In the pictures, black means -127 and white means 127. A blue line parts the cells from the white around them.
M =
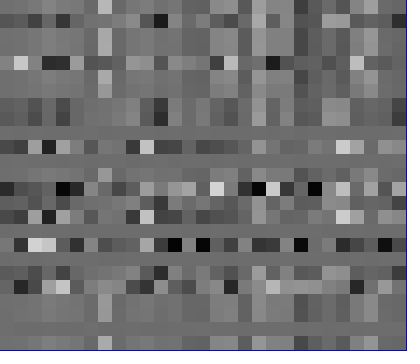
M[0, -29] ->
-15
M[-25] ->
[-15, -13, -7, 3, -5, -7, -22, 55, -22, -9, -3, -15, -10, -29, -31, 9, 14, -39, 29, 4, 5, -65, -38, -21, -43, 4, 30, -21, -25]
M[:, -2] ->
[-21, -34, -21, -20, -37, -20, -19, -28, -31, -19, 16, -19, -20, -43, -28, 15, -18, -112, -18, -30, 24, -21, -20, -18, -22]
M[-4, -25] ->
-9
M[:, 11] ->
[-15, -100, -15, -14, -43, -15, -17, -70, -82, -19, -60, -17, -15, -5, -70, -60, -18, -67, -18, -82, 13, -16, -18, -19, -14]
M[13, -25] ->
-120
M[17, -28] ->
-76
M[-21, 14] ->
-10
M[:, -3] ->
[30, -29, 22, 20, -29, 20, 9, -24, -27, -19, -21, -18, 9, 33, -25, -21, -19, -34, -19, -26, -15, 9, 9, -18, 20]
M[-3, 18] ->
8
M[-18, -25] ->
-52
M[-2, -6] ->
-19
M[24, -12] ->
-34
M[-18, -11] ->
18
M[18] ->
[-19, -18, -19, -18, -17, -18, -18, -19, -19, -18, -18, -18, -18, -18, -18, -18, -19, -18, -18, -18, -17, -18, -18, -18, -19, -18, -19, -18, -18]
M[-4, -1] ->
-23
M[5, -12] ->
-35
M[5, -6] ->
-22
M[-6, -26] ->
-24
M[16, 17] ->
-19
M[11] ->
[-18, -17, -18, -18, -19, -18, -19, -18, -18, -20, -18, -17, -19, -18, -18, -19, -18, -19, -18, -18, -18, -19, -18, -18, -18, -19, -18, -19, -18]
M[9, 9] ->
-18
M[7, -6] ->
10
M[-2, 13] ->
-18
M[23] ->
[-17, -19, -19, -18, -19, -19, -17, -19, -19, -18, -19, -19, -18, -18, -17, -18, -18, -19, -18, -18, -18, -19, -18, -19, -18, -19, -18, -18, -18]
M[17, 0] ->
-8
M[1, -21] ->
-3
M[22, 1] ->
-14
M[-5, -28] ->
-88
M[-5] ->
[-26, -88, -54, 31, 68, -36, -2, 10, 5, -51, -75, 13, -33, -51, -2, 8, -88, -5, 11, 54, 16, 19, 16, 1, -5, -88, -15, 24, -13]
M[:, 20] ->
[5, 6, 0, 0, -45, 1, -5, -3, 2, -18, -27, -18, -6, -72, -3, -27, -18, 3, -17, 1, 16, -4, -6, -18, 0]
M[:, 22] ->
[-38, -41, -34, -35, -30, -33, -29, -32, -36, -18, -4, -18, -29, -122, -33, -4, -18, -19, -18, -35, 16, -29, -30, -18, -33]
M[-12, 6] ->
5
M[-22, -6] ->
-21
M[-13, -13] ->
0
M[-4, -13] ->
-1

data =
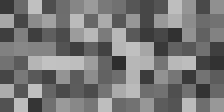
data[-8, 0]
-71
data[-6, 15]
2
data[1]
[39, -57, 11, 33, -17, 59, -24, 43, -40, 23, -56, 25, 48, 12, -19, -13]
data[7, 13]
59
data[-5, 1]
8
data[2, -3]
18
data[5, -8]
-17
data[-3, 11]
18
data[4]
[-13, -36, 53, 66, 65, 62, 29, -27, -81, 55, 51, -10, 56, 61, -63, -77]
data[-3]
[-57, -6, -38, -59, 20, -36, 13, -29, -17, 52, -68, 18, -9, -70, -12, -35]
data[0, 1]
-20
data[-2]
[44, -41, 64, -26, -53, -35, -51, -11, 43, 59, -17, -13, -48, -14, -76, -23]
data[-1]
[-45, 61, -74, -15, 26, 8, -8, 62, -21, -13, 23, -35, -43, 59, -17, 24]
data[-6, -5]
-56
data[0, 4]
-18
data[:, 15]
[16, -13, 2, -64, -77, -35, -23, 24]
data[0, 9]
-41
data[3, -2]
-14
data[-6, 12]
-78
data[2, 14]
-30
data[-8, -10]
27
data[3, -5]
-70

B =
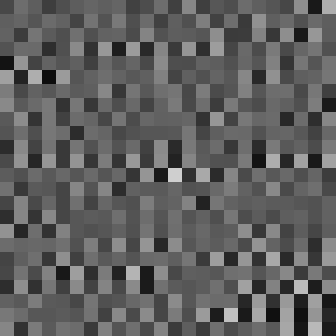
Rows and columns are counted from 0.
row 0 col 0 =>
-55
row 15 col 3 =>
8
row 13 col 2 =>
-37
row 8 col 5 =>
-19
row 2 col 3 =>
-36
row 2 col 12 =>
-33
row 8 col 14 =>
-76
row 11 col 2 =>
-89
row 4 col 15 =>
-33
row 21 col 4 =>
-39
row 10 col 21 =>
-29
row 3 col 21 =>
-25
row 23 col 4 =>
-13
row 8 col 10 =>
-24
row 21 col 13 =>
-40
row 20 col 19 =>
2
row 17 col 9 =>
-57
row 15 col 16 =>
-8
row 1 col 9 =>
-48
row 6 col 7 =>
8
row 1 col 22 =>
-21
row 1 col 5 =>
-59
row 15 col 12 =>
-15
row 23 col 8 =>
-43
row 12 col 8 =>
-23
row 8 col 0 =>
-38
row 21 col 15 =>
-20
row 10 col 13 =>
-6
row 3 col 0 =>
-44
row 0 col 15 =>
-40
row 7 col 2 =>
-21
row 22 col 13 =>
-49
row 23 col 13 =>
-33
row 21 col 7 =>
-47
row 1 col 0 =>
-32
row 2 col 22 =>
23
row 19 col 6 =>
-80
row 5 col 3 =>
-114

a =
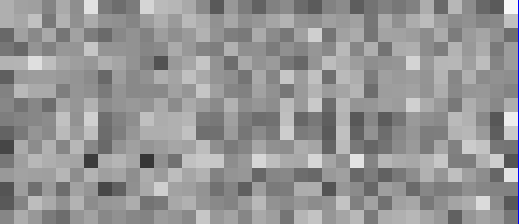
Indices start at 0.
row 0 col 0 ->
47
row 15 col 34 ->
35
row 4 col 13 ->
38
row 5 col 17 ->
-11
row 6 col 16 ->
5
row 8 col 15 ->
-7
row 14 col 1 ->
4
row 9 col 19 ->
-6
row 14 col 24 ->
67
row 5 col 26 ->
-2
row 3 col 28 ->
44
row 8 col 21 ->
-24
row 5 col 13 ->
64
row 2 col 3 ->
41
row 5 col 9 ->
9
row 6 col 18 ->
34
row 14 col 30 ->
-7
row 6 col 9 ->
9
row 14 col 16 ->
3
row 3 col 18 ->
16
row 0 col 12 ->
54
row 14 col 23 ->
19
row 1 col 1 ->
39
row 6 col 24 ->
36
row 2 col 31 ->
43
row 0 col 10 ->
85
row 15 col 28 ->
48
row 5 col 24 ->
58
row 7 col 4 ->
37
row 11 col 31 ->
71
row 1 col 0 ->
47
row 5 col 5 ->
20
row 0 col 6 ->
97
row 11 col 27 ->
54
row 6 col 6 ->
16
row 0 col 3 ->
4
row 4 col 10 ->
-1
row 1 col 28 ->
16
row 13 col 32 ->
-1

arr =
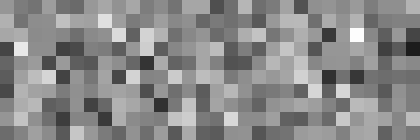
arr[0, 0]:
22
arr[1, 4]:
64
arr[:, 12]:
[-12, 8, -15, 7, -28, 75, -16, -7, 66, -38]
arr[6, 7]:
30
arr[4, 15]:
1
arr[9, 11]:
28
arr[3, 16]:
-36
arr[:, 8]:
[18, 30, 91, -34, 14, -55, 35, 50, 46, -25]
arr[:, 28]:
[15, 1, 24, -37, 18, -14, 17, 20, 6, 9]
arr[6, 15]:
32
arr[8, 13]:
77
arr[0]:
[22, -3, -12, 29, -14, -21, 24, 39, 18, 39, -2, 11, -12, 38, 38, -48, -16, 54, -16, -4, 35, -45, 16, 20, 9, 26, -2, 15, 15, 51]
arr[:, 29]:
[51, 0, -58, -99, 9, -18, -2, -2, 60, -7]
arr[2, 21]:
47
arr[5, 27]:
-18
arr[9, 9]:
18
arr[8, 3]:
-16
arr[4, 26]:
33
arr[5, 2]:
61
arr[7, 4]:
-25
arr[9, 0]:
-19
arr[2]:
[39, 45, 11, 13, 7, -16, 10, 16, 91, -30, 83, 51, -15, 8, 20, -20, -4, 46, 67, -9, 17, 47, 25, -70, 26, 125, 8, -33, 24, -58]
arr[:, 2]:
[-12, 13, 11, 14, 27, 61, 34, 56, 16, 32]
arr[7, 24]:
-21
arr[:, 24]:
[9, 18, 26, 22, 21, -14, 86, -21, 72, 1]
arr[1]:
[49, -12, 13, 14, 64, 36, 33, 96, 30, -4, 4, 30, 8, 16, -24, -5, -15, -3, -38, 24, 56, 57, -16, 44, 18, 50, -26, -2, 1, 0]
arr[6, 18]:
-12
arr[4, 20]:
35
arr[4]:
[-26, 14, 27, -53, 26, -33, -40, 28, 14, -24, -75, 43, -28, -15, 38, 1, -45, -41, 11, 55, 35, 67, 7, 20, 21, 1, 33, -26, 18, 9]
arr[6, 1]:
51
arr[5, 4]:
-60

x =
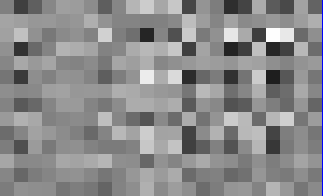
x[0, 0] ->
0
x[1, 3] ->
24
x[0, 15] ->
-2
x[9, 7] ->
4
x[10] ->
[-2, -48, 27, -6, 14, 16, 2, -4, -4, 2, 71, 41, 67, -63, -34, 1, -44, 11, 54, -72, -6, 14, -2]
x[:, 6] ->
[12, 47, 2, 36, 11, 4, 24, 4, 7, -22, 2, 42, 7, -8]
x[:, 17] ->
[-59, 10, 42, -65, 37, -11, 6, -36, 57, 56, 11, -5, -14, 24]
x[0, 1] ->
-64
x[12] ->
[6, -24, -3, 5, 16, 18, 7, -9, 2, 23, 43, 27, 43, -20, -1, 1, -23, -14, 22, 0, -5, 14, -6]
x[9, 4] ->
12
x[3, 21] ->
56
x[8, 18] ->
-20
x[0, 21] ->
34
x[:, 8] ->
[6, 4, -1, 7, 38, -1, 46, 12, 6, 56, -4, 15, 2, 3]
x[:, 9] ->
[53, 4, -16, 43, 30, 19, 42, 44, -20, 35, 2, 13, 23, 14]
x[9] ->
[-19, 5, 34, 24, 12, 0, -22, 4, 56, 35, 77, 35, 36, -61, 11, 50, -21, 56, 62, -59, -1, 13, -9]
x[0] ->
[0, -64, -32, 7, 31, 28, 12, -33, 6, 53, 76, 39, 71, -57, 20, -2, -81, -59, 43, -36, -54, 34, -28]
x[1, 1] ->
31
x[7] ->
[3, -38, -23, 5, 26, 26, 4, -8, 12, 44, 44, 35, 45, -38, 20, 8, -45, -36, 22, -1, -22, 22, -26]
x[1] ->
[36, 31, 23, 24, 18, 22, 47, 19, 4, 4, 0, 1, 9, 61, 29, 5, 35, 10, 15, 24, 13, 29, 47]
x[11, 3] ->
13
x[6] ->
[14, 7, 9, 31, 34, 23, 24, 22, 46, 42, 31, 24, 20, -9, 57, 39, -16, 6, 48, -33, -18, 41, 7]
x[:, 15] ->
[-2, 5, 17, 5, 28, -3, 39, 8, 20, 50, 1, 19, 1, -2]
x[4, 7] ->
-8
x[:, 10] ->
[76, 0, -90, 56, 47, 108, 31, 44, -43, 77, 71, -24, 43, 48]
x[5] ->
[-10, -69, 14, 1, 18, 17, 4, -33, -1, 19, 108, 45, 90, -83, -24, -3, -78, -11, 75, -97, -40, 25, -9]
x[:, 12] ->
[71, 9, -47, 71, 16, 90, 20, 45, -20, 36, 67, 4, 43, 29]
